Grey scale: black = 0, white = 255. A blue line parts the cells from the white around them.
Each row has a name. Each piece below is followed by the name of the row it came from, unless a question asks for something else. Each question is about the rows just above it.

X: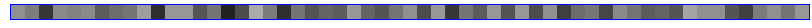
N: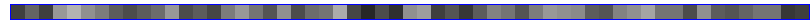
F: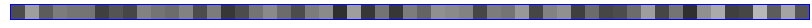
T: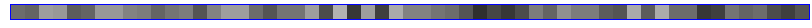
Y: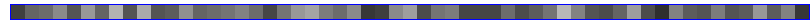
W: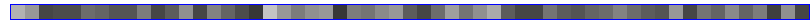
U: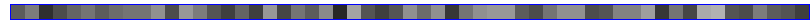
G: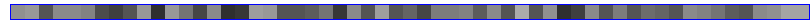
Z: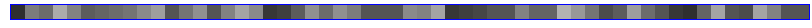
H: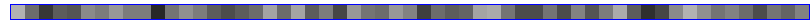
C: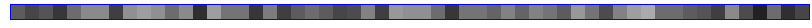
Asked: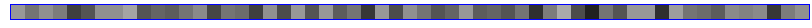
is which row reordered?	X
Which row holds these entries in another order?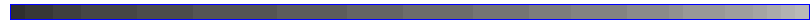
Y
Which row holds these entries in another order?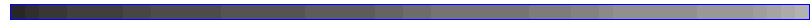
U
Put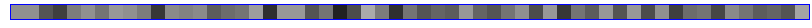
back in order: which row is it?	X

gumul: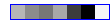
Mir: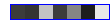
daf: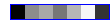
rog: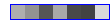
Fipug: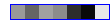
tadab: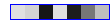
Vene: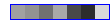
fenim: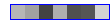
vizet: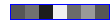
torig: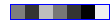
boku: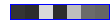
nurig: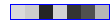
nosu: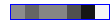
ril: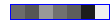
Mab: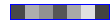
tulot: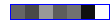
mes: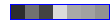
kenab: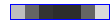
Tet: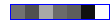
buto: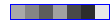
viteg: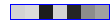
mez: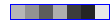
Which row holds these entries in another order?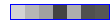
fenim
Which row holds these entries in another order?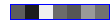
ril
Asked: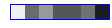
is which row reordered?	vizet
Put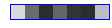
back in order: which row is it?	boku
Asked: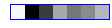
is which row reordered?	gumul
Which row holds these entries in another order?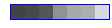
rog
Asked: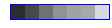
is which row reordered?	Vene

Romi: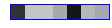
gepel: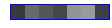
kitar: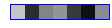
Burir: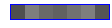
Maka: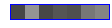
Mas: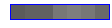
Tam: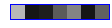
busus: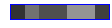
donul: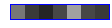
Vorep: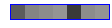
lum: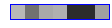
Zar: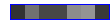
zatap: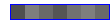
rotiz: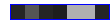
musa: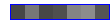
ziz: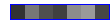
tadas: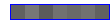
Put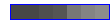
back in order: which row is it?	musa
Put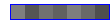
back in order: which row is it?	Burir

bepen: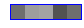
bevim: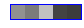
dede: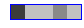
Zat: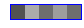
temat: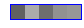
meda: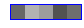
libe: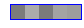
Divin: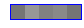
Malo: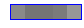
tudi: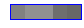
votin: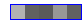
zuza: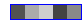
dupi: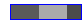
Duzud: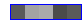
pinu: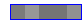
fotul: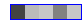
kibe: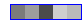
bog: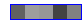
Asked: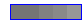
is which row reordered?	Divin
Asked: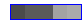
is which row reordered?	Duzud
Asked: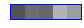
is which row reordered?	meda
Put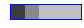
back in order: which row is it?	dede

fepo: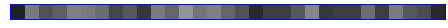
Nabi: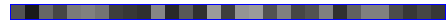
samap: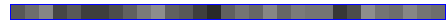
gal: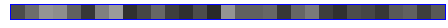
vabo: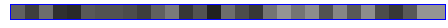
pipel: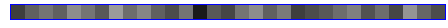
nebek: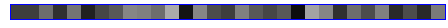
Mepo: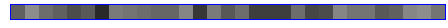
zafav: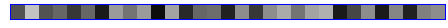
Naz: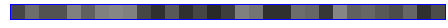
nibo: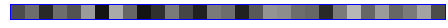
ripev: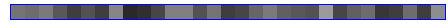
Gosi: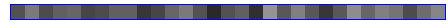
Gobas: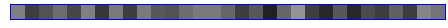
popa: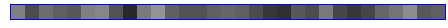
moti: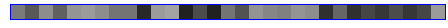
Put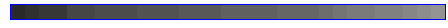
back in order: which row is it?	Gosi
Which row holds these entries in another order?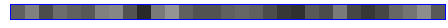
popa
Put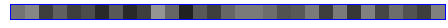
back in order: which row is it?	Gobas
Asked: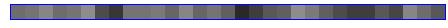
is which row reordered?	samap
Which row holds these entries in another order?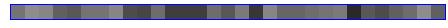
Mepo

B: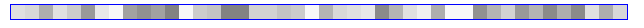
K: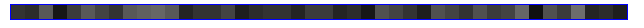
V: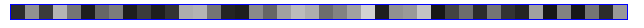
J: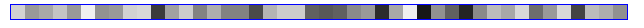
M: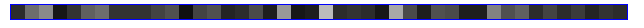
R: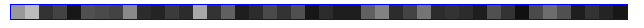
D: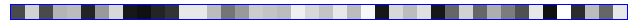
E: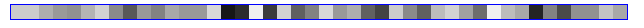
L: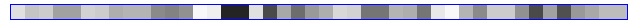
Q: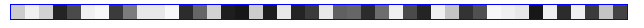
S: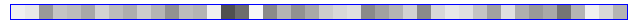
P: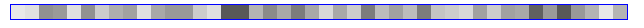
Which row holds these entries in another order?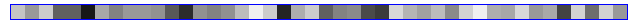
E
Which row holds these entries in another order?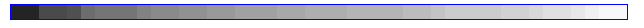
L
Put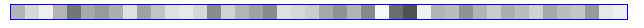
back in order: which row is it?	S
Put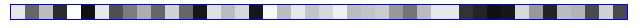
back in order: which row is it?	D
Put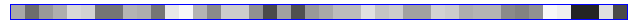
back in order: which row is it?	L
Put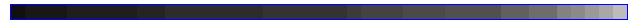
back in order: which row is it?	M

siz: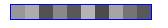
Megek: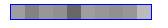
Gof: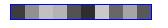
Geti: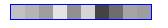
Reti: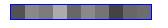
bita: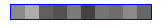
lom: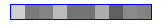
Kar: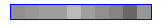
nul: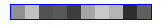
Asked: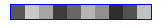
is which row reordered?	Gof
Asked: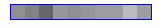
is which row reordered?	Kar
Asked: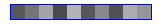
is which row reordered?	siz
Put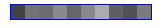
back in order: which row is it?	bita
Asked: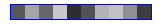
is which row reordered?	Gof

